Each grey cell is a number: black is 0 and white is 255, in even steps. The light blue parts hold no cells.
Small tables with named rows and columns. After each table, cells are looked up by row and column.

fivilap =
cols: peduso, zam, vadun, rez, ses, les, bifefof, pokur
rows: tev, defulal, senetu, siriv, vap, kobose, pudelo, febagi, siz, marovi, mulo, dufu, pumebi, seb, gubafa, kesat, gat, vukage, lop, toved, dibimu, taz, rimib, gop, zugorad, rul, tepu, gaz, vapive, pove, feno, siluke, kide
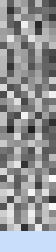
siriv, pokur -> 123
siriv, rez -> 240
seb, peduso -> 77
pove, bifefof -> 198
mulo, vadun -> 165
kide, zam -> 185

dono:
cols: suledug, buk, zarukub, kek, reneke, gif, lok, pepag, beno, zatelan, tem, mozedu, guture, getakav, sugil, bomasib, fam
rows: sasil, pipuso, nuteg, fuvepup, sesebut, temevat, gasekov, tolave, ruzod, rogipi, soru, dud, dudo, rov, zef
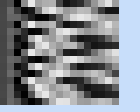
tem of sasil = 33
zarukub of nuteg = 101
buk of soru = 106
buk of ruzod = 103
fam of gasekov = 42
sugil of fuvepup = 182
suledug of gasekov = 70
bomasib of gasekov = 35
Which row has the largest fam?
tolave

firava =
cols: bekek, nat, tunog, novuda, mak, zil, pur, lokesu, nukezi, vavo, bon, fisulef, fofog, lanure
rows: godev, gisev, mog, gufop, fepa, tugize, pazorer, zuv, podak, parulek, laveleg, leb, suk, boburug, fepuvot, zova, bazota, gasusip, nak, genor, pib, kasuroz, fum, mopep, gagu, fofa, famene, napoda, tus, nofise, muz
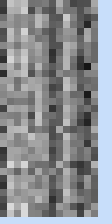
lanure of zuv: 104
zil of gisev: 139
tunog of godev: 179
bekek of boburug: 134
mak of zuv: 140
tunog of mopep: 166
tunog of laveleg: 174
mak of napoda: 163
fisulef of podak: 55
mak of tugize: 156

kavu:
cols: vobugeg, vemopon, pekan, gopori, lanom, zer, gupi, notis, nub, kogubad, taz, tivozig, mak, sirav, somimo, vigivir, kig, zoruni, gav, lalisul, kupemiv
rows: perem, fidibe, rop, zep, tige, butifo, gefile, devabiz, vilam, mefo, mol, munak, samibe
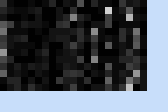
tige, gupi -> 1
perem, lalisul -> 27
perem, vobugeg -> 62
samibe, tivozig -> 10
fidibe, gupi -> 1
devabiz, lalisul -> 19
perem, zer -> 1
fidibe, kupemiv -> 1
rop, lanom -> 1
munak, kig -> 10
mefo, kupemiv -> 10
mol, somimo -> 10
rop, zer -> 19
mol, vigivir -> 36
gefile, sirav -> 36
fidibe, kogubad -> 1
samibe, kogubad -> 19
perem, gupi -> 10
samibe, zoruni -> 53
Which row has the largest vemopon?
zep

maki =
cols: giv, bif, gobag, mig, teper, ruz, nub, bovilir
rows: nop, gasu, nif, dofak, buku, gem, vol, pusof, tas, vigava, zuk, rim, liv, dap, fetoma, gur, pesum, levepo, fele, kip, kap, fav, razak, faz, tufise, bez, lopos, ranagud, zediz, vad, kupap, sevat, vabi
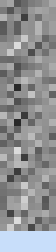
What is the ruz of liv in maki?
151
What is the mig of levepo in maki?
146
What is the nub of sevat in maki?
135
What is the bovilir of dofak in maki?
158
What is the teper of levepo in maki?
101
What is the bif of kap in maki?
121
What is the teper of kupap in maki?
155
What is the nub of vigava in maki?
145
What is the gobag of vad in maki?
164
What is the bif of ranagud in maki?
121
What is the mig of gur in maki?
123
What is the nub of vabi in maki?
112
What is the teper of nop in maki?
124
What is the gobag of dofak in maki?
94
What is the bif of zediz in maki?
159
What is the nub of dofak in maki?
139
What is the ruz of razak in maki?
113
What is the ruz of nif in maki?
113
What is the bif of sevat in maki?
144
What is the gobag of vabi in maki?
138

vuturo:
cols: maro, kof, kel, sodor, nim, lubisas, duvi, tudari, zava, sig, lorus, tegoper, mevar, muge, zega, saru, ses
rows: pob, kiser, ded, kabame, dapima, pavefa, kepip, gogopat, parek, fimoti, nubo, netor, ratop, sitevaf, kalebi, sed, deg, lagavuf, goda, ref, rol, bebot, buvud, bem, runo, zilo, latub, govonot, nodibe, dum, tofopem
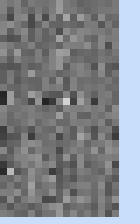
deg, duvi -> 114
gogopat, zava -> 158
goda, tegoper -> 132
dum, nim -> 92
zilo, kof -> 104
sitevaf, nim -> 157
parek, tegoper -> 113
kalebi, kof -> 157
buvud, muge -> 115
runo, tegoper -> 126
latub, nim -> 160
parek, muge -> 104
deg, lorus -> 132
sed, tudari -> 111
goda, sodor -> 107
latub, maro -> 101
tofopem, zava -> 150
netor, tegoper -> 108
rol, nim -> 141
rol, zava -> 104
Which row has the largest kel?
gogopat

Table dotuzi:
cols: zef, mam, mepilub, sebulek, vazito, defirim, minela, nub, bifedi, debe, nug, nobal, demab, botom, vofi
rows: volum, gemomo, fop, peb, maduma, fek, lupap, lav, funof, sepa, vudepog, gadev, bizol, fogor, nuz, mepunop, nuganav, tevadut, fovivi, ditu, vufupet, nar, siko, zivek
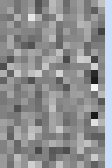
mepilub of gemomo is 114
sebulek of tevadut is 140
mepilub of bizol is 113
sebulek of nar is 121
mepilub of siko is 186
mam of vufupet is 156
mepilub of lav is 182
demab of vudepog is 98
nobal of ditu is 175
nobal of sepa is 132
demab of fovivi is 121
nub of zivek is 135

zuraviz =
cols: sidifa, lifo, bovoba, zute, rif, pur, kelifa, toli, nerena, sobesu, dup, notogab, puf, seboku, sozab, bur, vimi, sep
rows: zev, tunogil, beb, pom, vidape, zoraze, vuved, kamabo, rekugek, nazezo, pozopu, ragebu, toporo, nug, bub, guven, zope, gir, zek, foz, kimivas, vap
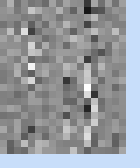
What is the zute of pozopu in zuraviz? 119
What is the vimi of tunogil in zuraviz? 148
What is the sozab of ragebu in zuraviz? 110
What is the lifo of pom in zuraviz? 132
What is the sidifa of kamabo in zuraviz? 136
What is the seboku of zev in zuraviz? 165
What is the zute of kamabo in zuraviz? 134
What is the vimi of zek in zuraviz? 156
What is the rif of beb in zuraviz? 131
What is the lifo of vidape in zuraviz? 189
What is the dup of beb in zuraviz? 140
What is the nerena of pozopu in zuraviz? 140
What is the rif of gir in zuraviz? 124
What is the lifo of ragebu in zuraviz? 136
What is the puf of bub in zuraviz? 100
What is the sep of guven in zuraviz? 141
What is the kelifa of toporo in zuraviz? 141

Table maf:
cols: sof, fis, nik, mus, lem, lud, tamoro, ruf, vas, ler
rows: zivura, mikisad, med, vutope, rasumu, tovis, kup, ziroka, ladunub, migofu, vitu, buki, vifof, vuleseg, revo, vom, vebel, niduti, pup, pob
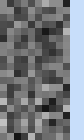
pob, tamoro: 108
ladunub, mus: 61
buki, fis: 105
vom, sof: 77
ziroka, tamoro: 70
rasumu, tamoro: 24
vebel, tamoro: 173
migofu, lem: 116
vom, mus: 81

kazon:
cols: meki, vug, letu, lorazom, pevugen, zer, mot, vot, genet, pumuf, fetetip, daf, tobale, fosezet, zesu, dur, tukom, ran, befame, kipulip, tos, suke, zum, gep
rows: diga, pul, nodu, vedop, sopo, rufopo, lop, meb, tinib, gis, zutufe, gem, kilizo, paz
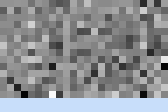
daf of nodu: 132
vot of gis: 29
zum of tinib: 145
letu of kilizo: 33
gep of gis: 5
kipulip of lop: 131
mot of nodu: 127
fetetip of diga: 166
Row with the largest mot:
rufopo

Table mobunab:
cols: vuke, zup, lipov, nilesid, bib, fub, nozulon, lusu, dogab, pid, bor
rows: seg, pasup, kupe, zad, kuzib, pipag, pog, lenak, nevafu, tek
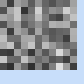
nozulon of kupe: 129
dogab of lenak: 216
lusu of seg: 83
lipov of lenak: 160
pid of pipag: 63
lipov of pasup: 196
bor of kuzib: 176
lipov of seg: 159
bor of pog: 119
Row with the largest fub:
pasup

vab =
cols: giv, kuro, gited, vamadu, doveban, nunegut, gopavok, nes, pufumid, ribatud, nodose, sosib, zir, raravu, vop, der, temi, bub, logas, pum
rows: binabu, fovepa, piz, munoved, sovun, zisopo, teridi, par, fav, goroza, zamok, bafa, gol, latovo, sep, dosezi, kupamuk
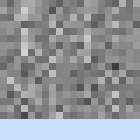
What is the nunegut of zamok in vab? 152
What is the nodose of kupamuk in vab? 113
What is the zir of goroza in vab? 101
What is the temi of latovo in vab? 195
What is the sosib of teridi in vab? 97
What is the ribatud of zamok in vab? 136

